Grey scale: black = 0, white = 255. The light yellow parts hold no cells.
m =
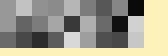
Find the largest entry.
216
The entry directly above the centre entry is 182
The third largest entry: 200
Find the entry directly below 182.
56
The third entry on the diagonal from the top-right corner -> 80
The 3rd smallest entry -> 43
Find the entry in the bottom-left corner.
105
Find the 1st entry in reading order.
152

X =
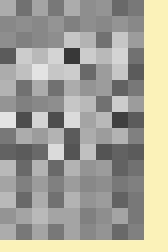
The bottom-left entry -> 172
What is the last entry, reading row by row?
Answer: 128
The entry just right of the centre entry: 164
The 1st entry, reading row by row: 172
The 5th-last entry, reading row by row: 164
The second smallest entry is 63
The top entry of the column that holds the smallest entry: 172
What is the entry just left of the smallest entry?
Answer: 212
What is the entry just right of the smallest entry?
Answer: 204
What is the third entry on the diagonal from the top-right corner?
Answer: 113
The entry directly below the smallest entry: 204
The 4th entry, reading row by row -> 120
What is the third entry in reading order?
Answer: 164
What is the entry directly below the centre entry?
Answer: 91
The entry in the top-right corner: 120
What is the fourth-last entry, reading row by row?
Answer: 136
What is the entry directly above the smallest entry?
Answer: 198
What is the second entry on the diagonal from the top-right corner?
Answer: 148
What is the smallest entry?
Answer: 56
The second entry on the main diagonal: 142

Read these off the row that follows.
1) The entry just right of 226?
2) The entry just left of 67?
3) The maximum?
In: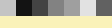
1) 97
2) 19
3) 226

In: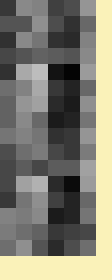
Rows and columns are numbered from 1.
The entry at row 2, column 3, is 143
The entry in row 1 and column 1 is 56
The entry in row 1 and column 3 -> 130
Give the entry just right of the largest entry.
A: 19
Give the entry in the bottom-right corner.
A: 110
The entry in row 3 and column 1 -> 49
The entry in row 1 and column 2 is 137
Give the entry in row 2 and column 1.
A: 84
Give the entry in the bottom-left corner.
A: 110
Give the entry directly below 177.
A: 143
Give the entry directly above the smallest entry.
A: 84
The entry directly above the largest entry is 98
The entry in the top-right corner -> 149
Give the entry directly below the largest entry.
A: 169
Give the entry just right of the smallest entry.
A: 155
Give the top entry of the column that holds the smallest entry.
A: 77
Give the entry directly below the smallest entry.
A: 35

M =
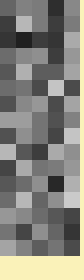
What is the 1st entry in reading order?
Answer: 101
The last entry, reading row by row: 75
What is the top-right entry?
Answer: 136
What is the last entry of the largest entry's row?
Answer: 202
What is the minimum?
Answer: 32
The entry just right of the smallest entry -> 61
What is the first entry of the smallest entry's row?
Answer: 53
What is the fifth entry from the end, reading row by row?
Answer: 164
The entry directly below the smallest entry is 136
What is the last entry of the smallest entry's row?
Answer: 170
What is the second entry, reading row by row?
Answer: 129
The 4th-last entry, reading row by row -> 129
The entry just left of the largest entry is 143
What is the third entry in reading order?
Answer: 123
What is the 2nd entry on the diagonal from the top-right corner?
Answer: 61
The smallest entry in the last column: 53
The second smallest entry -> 40
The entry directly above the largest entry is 176

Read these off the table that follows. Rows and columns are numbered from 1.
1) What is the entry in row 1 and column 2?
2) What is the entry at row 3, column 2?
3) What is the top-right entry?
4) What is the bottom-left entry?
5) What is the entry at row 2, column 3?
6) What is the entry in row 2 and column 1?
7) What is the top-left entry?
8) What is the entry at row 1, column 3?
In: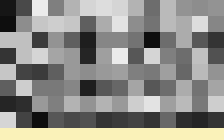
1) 73
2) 192
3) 147
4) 213
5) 198
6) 14
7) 22
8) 235

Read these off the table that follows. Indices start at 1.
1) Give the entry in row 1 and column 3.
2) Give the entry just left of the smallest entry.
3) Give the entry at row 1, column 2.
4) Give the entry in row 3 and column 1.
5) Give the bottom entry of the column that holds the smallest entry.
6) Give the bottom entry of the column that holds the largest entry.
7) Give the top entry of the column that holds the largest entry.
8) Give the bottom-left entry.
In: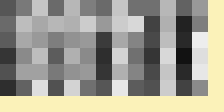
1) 197
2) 216
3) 120
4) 92
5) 66
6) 138
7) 153
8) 46

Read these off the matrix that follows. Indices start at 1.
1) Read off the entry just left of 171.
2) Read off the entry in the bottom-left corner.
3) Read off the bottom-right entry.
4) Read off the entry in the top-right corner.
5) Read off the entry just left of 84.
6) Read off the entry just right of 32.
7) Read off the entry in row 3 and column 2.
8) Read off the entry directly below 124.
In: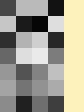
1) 146
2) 138
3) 62
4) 17
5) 152
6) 110
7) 178
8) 191

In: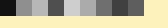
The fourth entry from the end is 170
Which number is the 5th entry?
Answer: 205
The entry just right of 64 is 93

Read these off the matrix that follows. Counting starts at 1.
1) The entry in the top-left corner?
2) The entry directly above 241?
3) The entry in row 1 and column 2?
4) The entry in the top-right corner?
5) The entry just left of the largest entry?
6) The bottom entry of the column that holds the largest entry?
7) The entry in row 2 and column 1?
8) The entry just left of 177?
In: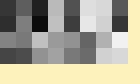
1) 53
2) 53
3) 95
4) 88
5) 177
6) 215
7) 46
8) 101
